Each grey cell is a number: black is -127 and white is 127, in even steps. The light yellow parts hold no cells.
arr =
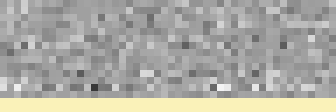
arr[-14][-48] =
32
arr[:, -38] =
[21, 31, 50, 43, 35, 66, 32, 10, 32, 48, 31, 27, -10, 45]
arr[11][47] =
16
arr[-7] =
[12, -17, 22, 32, 45, 42, 27, 24, 36, 33, 10, 5, 33, 32, 41, 21, 3, 57, 43, 23, 38, 39, 42, 52, 32, 32, 32, 35, 22, 12, 28, 32, 54, -1, 43, 16, 24, 24, 46, 30, 32, 34, 23, 32, 63, 57, 26, 3]
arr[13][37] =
33
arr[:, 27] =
[20, 33, 18, 29, 32, 55, 8, 35, 34, 32, -17, 36, 60, 18]
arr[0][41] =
16
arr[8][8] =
7
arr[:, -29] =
[35, 13, 35, 29, 35, 51, 36, 23, 23, 10, 1, 33, 15, 44]
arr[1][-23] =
7
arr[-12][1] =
52
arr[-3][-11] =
32
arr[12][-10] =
86
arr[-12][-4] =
26
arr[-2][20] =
23
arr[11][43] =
27
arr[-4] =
[32, 22, 9, 44, 32, 22, 4, 32, 33, 0, 31, -35, 18, 27, 41, 18, 46, 33, 16, 1, 88, 85, 0, 42, 60, 53, 28, -17, 10, 8, -5, 19, 45, 14, 72, 24, -26, 25, 77, 81, 45, 32, 28, 35, 22, 49, 62, 42]
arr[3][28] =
32
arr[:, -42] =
[32, 13, 33, 27, 12, 12, 63, 27, 32, 30, 4, 22, -8, 36]
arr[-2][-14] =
13
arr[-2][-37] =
-3
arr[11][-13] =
32
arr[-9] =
[39, 32, 36, 52, 70, 43, 12, 13, 33, 41, 66, 72, 1, -4, 30, 6, 31, 51, 22, 51, 32, 46, 32, 24, 70, 40, 14, 55, 63, 32, 21, 19, 27, 6, 29, 39, -17, 21, 35, 32, 0, 23, 28, 31, 87, 24, 32, -1]
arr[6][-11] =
31
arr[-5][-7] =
32
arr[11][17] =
34
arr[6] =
[4, 15, 62, -19, 82, 10, 63, 37, 63, 66, 32, 39, 51, 21, 9, 18, 32, 10, 71, 36, 29, 72, 45, 45, 12, 14, -30, 8, 32, 60, 28, 70, -8, 32, 25, 49, 28, 31, 32, 32, -35, 53, 31, 26, 36, 21, 19, 32]
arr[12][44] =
81
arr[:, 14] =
[26, 32, -8, 31, 64, 30, 9, 41, 12, 25, 41, 7, -6, 33]
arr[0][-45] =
77

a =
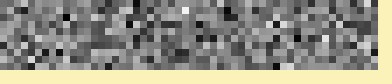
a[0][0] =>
-16
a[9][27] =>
-3
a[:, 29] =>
[33, -6, 27, -26, -43, -46, 62, 0, -39, -26]
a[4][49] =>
25
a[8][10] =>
-65
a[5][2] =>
-24
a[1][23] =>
3
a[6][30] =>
-6
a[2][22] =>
-40
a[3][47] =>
-63
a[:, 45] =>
[7, 28, -6, -4, -4, -51, 21, 34, -20, 18]
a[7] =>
[14, -41, 52, -40, -70, 40, -101, 20, -112, 15, -20, -14, -32, 59, 37, 44, 51, 25, -16, 6, 27, 0, 41, -53, -17, -89, -82, -15, 20, 0, -24, 13, 9, -46, -55, -1, 21, 33, -60, 33, 32, -36, 13, 32, -35, 34, 39, -6, -16, 3, 26, -14, 53, -101]
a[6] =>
[-81, 32, -11, 71, -60, -22, 10, -2, 67, 19, 50, -26, -38, -62, -56, -48, -30, -43, 38, -75, 8, -1, -1, -32, -47, -22, 26, -5, -24, 62, -6, 61, 3, -42, -65, 41, -48, -10, -74, -48, -1, 53, -13, -33, -34, 21, 48, -42, -1, -47, -84, 63, 82, -21]
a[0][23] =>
8
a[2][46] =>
-21
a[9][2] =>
4
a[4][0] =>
29
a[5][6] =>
31
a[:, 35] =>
[53, 24, 24, 13, -15, 16, 41, -1, -53, -46]
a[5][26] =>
4
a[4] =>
[29, 37, -29, -7, 43, -21, -19, 30, -54, 2, -47, -4, 6, -42, -49, 60, 36, 25, 1, -2, -75, -29, 25, 2, 45, -17, -3, -16, -4, -43, -23, -17, -5, -45, 20, -15, 52, 20, 23, 36, -6, -25, -62, 23, 28, -4, -30, -33, 2, 25, 11, -61, -60, -28]
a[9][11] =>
15
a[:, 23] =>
[8, 3, 32, -75, 2, -62, -32, -53, -10, -14]
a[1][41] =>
-12
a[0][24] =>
-47
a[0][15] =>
-79
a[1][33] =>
-19
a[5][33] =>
37
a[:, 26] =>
[21, 115, 15, 2, -3, 4, 26, -82, -51, 26]

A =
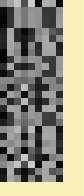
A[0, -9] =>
9
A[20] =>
[17, 10, 29, -25, 32, -104, 16, 26, -79]
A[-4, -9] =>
-8
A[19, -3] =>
39
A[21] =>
[-118, 39, -16, -119, -27, -72, 37, 32, -93]
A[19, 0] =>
-95
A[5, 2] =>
-84
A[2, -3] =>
-69
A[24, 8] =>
-26
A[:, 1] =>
[35, -77, -75, -74, 39, 41, 37, 32, -70, 39, -81, 7, -100, 33, -89, 37, -70, -69, 28, 36, 10, 39, -114, 35, 45, 37]
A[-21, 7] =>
-66
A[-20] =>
[-94, 37, 16, -107, 9, -87, 39, 39, -95]
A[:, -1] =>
[-118, 20, 26, 30, -57, 14, -95, -88, 24, 21, 31, -38, 4, -86, -6, -95, 24, -16, -109, -93, -79, -93, 11, -118, -26, -95]
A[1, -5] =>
20
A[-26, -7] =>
68
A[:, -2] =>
[39, -73, -73, -73, -34, -66, 39, 35, -71, -70, -75, 5, 4, 36, 13, 42, -70, -66, 35, 39, 26, 32, -3, 39, -40, 38]
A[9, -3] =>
39
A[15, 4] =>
25
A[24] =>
[-107, 45, -82, -119, -80, 6, 38, -40, -26]
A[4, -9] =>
-95
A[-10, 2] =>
27
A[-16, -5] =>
23
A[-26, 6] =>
46
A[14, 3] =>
55
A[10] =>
[-117, -81, 27, 0, 23, 13, -75, -75, 31]
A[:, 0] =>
[9, -115, -122, -127, -95, -89, -94, -120, -125, -82, -117, 8, -5, -120, 2, -84, -123, -97, 13, -95, 17, -118, -8, 9, -107, -98]
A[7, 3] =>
-112
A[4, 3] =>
-119
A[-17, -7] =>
-83
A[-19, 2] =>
4
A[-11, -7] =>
30

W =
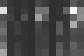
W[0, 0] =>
-54
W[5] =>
[-36, -77, -76, -74, -80, -64, -60, -79, -69, -69, -56, -58]
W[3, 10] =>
44
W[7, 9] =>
-57
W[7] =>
[35, -76, -62, -74, -80, -59, -49, -80, -31, -57, -39, -43]
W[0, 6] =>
-67
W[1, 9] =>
-28
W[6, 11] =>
-51
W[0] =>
[-54, -75, -79, -74, -80, -55, -67, -79, -78, -74, -37, -56]
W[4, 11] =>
-52
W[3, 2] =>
-65
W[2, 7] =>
-80
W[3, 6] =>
-71
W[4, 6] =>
-65
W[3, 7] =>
-80
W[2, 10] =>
-27
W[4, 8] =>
-37
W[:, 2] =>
[-79, -78, -79, -65, -64, -76, -66, -62]
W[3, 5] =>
-52
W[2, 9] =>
-71
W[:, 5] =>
[-55, -11, 34, -52, -61, -64, -63, -59]
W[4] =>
[-15, -76, -64, -75, -80, -61, -65, -79, -37, -70, -49, -52]
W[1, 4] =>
-80

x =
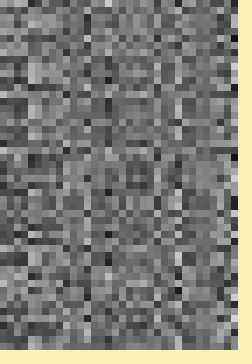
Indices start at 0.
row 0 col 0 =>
33
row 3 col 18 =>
-13
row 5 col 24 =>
27
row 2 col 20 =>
-1
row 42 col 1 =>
23
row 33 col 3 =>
-64
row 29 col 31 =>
37
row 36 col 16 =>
-22
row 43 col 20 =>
16
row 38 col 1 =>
22
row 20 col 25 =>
-23
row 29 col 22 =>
-69
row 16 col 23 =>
-34
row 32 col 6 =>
-44
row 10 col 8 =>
17
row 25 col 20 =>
-29
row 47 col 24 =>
17
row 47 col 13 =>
-26
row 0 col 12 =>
-39
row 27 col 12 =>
17
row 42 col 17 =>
18
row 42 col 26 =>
27
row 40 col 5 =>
21
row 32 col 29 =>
-11
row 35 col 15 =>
12
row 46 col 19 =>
-56
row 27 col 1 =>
-50
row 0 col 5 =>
-57
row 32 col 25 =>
-54
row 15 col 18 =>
-13
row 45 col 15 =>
-30
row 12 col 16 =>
22
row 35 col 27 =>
4
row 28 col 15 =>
-8
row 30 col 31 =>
-57
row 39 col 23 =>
5
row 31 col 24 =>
11
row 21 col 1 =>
22
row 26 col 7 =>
-16
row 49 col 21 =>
-12
